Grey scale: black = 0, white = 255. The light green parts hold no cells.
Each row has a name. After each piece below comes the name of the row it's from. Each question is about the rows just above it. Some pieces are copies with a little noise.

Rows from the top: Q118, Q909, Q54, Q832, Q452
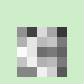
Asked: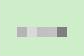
Q909
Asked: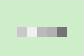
Q832
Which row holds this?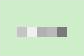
Q832
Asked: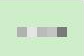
Q909

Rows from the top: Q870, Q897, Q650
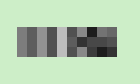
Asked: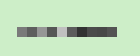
Q897
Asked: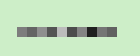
Q870
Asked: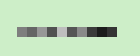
Q650
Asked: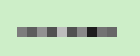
Q870

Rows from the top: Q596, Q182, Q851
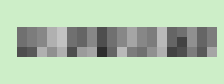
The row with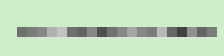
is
Q182
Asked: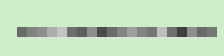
Q182
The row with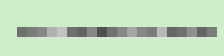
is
Q596

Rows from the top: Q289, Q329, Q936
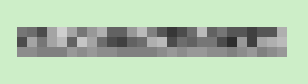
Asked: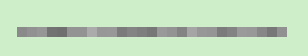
Q936
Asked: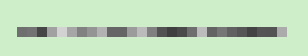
Q289
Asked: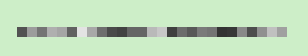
Q329

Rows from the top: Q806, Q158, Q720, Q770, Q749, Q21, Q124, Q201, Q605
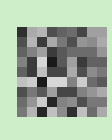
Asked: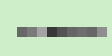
Q720
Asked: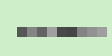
Q124

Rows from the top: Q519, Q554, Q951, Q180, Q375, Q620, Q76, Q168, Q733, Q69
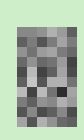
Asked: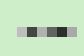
Q76
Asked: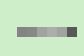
Q519

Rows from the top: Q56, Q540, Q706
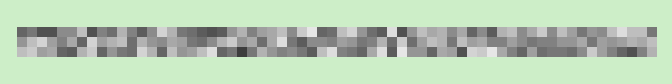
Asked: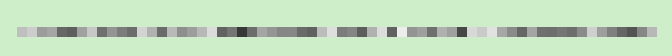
Q706
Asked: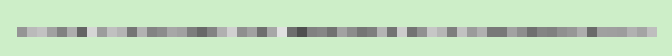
Q540

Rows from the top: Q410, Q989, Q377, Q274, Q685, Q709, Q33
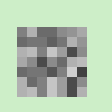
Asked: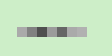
Q274
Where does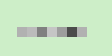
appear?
Q33

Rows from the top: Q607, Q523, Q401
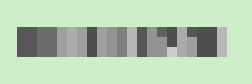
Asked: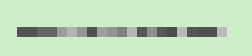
Q607
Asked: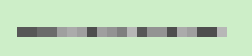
Q523
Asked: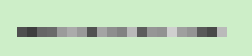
Q401

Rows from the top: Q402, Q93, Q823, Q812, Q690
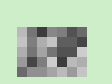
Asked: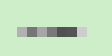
Q823
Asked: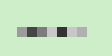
Q812
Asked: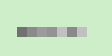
Q690
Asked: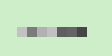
Q93
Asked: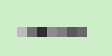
Q402

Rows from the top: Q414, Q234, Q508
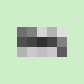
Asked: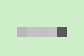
Q508
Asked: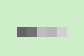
Q414
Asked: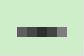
Q234

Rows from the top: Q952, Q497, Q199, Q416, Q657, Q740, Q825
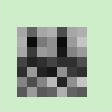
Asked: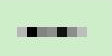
Q497
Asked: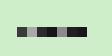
Q657
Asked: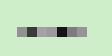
Q199

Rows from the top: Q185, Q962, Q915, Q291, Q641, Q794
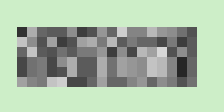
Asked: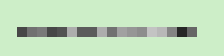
Q641
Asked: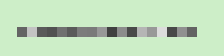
Q915
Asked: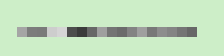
Q794
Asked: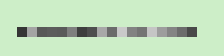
Q185

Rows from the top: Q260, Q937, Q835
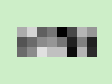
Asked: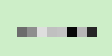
Q835
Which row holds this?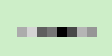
Q260
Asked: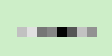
Q260

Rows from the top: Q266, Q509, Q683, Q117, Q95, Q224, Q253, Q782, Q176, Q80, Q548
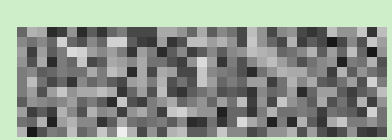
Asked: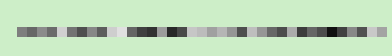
Q509
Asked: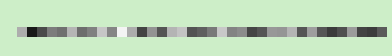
Q548
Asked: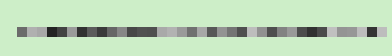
Q266

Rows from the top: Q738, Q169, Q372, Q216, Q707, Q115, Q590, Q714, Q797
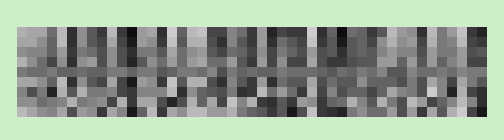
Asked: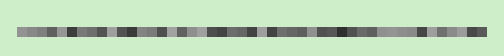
Q372
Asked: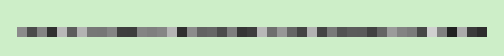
Q590
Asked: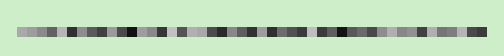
Q169

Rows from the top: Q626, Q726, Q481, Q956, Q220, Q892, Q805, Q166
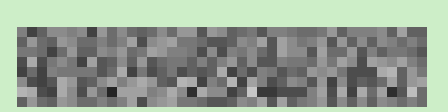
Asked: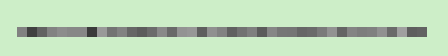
Q626
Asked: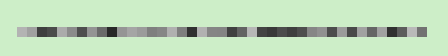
Q805

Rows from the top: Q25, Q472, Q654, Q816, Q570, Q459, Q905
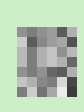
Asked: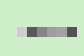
Q472
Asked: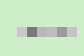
Q654

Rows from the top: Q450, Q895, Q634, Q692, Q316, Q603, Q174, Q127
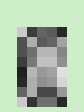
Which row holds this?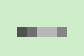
Q634
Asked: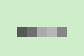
Q634
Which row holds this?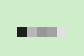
Q316
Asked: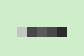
Q450

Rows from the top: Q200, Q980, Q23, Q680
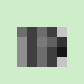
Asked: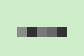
Q980
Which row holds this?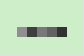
Q980
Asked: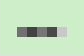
Q200
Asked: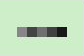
Q23
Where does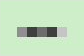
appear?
Q680
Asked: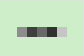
Q680

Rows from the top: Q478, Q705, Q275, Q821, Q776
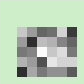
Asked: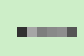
Q776
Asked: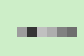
Q705

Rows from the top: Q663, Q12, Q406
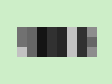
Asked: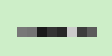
Q12
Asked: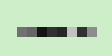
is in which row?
Q663
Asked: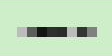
Q406
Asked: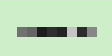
Q663

